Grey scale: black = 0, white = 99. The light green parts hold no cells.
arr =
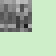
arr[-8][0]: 58
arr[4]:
[35, 43, 31, 38, 25, 50, 29, 37]
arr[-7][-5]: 52
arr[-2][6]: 10
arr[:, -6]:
[65, 54, 54, 34, 31, 35, 62, 33]
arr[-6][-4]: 71
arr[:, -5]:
[59, 52, 49, 38, 38, 39, 62, 39]
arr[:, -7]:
[65, 39, 38, 44, 43, 37, 50, 45]
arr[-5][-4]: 52
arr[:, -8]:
[58, 52, 50, 33, 35, 40, 64, 34]
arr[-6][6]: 65
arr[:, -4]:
[75, 61, 71, 52, 25, 25, 23, 35]
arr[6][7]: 67
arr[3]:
[33, 44, 34, 38, 52, 52, 59, 34]
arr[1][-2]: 47

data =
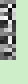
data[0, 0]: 62
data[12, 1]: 77
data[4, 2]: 10
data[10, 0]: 13
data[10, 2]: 95
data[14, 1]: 35
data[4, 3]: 84
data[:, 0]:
[62, 18, 83, 55, 91, 17, 20, 51, 53, 24, 13, 62, 60, 39, 40]
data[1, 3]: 7
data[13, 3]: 71
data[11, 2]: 40
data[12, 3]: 26
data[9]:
[24, 16, 90, 14]
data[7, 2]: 86
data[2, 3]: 86
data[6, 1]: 28

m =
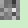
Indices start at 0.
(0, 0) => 64
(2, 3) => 88
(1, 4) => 54
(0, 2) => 44
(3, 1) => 48
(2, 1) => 65
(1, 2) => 48

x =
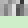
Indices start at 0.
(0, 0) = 69
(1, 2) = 64
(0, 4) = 77
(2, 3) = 87
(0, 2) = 55
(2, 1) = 51
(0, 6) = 87
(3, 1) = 50
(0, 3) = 67

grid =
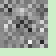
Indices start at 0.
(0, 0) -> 47
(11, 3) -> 46
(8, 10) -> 59
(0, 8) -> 63
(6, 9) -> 53
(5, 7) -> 28
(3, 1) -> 46
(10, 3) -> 52
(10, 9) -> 61
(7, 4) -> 44
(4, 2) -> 56
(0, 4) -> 44
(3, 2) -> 41
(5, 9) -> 61
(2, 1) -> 65
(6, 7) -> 51
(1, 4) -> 60
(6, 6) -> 24
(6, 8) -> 72
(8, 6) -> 52
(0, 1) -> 70
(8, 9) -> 57
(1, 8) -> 46
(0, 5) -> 62
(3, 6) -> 54
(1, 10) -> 37
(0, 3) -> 62
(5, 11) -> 49
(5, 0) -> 55
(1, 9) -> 60
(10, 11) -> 66
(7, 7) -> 14
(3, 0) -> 55
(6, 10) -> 48

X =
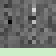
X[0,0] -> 36
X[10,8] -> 55
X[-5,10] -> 28
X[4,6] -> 48
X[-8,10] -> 40
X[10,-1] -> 42
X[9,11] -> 46
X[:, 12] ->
[42, 44, 36, 40, 29, 28, 29, 41, 47, 29, 30, 37]
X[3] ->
[42, 25, 49, 39, 46, 36, 42, 37, 56, 33, 39, 46, 40, 36]
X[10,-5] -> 32
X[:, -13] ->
[40, 20, 46, 25, 36, 47, 38, 26, 31, 33, 38, 31]
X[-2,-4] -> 47
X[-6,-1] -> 31
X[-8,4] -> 32
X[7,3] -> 41
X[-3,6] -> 36
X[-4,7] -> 46
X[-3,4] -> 42
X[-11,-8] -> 47
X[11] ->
[40, 31, 41, 38, 38, 32, 33, 33, 34, 36, 35, 38, 37, 35]
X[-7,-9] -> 38
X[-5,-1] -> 30
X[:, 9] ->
[44, 35, 35, 33, 44, 42, 41, 40, 37, 43, 32, 36]
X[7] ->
[43, 26, 34, 41, 44, 36, 47, 31, 49, 40, 28, 52, 41, 30]
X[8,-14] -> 28
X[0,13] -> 35
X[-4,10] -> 42

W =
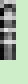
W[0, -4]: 57
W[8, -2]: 50
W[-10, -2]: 47
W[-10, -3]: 45
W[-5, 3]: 80
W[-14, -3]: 19
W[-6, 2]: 61
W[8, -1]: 23
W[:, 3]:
[79, 40, 24, 52, 76, 22, 30, 80, 23, 25, 80, 21, 19, 23, 23]
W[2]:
[5, 42, 50, 24]
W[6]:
[4, 40, 42, 30]
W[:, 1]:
[82, 19, 42, 72, 82, 45, 40, 91, 37, 47, 85, 41, 39, 42, 37]
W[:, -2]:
[76, 13, 50, 79, 81, 47, 42, 76, 50, 61, 86, 55, 49, 48, 47]
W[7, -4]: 60

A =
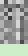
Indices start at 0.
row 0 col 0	83
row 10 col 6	60
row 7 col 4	61
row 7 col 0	53
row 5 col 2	51
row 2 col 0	52
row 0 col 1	31
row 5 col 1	51
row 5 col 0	69
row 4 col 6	64
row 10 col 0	47
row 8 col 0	69
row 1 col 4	33
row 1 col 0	55
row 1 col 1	41
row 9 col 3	54
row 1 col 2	48
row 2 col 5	39
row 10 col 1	75
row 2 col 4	74
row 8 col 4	85
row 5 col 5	44
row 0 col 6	43
